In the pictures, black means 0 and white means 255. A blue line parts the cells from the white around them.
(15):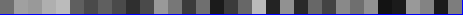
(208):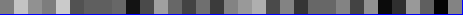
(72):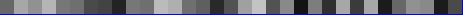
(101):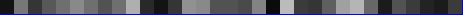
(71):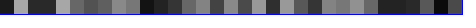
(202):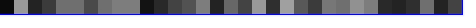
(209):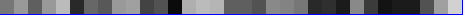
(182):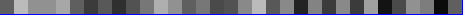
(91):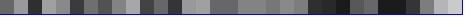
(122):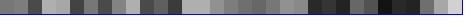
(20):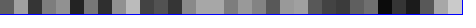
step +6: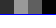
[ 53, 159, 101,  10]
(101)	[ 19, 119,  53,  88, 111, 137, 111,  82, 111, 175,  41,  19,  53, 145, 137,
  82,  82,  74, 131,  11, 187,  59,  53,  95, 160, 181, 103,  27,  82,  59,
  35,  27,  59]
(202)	[ 11, 153,  35,  59, 111, 111,  74, 111, 125, 125,  19,  41,  67,  82, 125,
  35, 103,  67, 153,  47, 160,  88,  59, 119, 111, 145, 125,  41,  35,  47,
 111,  35,  67]
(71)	[ 27, 167,  41,  41, 167, 103,  82,  95, 137, 119,  19,  35,  53, 103, 131,
  67, 137,  74, 153,  47, 153,  88,  53, 131, 119, 145, 103,  35,  35,  41,
  88,  11,  74]
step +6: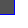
[88]

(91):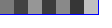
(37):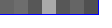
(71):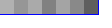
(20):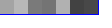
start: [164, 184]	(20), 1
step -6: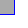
[164]
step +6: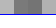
[190, 128, 122, 183]
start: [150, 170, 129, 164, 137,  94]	(71), 2
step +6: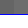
[107, 115]
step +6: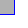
[183]

